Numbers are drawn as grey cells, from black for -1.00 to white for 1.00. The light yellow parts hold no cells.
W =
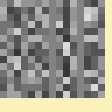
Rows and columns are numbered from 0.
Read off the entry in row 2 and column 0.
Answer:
0.27
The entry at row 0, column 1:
-0.10
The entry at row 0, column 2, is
0.50
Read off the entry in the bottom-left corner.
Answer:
0.03
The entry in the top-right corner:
0.16
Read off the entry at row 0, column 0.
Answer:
0.16
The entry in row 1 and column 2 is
-0.34
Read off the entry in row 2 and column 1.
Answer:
-0.23
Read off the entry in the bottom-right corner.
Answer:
0.27
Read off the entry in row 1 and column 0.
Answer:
0.40
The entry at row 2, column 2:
-0.46
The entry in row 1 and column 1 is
-0.46

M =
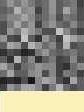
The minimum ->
-0.82
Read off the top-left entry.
-0.15
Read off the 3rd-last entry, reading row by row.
-0.15
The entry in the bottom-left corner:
-0.48
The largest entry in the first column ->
0.29
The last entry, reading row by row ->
-0.26
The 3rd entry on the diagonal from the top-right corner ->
-0.05
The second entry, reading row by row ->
0.16
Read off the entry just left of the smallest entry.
-0.38
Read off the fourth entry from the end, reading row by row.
0.40
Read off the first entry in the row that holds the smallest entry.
-0.71
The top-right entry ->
-0.48
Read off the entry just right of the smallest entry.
0.06
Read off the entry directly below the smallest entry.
0.29
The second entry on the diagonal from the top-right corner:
-0.05
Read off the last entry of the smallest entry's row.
-0.26
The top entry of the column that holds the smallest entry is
-0.05
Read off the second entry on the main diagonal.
-0.15
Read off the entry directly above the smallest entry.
0.06
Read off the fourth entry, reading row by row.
0.16
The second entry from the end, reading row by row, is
-0.38

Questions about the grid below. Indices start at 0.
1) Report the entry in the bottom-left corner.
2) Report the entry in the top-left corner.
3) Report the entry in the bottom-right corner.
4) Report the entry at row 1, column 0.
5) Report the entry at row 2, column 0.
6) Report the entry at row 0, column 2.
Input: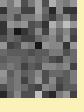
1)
-0.69
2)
0.16
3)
-0.48
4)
-0.59
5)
-0.18
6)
0.28

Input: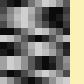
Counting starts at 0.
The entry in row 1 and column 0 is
-0.42
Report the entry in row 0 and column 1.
-0.79
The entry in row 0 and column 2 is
-0.91
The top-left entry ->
-0.55
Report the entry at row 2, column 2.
0.49
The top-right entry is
-0.31
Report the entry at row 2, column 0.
-0.19
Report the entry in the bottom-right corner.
0.62
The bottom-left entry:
0.49

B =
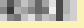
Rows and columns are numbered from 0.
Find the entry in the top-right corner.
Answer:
0.62
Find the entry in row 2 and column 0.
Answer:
0.62
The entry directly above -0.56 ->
-0.32
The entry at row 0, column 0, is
0.27
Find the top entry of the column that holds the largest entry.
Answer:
0.74
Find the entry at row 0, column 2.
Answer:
0.16
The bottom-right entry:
0.62
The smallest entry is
-0.56
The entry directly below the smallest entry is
0.04
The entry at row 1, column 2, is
0.39

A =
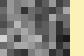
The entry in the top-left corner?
-0.39
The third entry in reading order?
-0.03
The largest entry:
0.66
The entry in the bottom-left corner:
0.32
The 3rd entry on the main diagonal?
0.09
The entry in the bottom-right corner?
-0.71
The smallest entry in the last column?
-0.81
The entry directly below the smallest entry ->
-0.27
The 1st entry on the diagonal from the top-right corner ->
-0.27
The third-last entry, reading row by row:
-0.61
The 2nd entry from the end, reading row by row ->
-0.39
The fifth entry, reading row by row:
0.19
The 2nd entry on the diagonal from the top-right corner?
-0.27
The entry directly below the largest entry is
-0.15
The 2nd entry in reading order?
0.19

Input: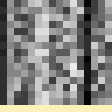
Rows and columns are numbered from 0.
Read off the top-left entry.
-0.74
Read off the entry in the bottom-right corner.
0.26
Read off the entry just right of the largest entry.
-0.40
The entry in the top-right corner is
0.49
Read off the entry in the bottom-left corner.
-0.63
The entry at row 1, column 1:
0.04
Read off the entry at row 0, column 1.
0.16
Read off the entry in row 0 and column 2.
-0.40
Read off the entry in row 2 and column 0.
-0.74
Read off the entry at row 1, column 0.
-0.63
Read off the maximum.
0.84
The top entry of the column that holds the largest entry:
0.73
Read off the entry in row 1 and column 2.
-0.06
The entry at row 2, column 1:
0.39
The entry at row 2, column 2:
-0.40
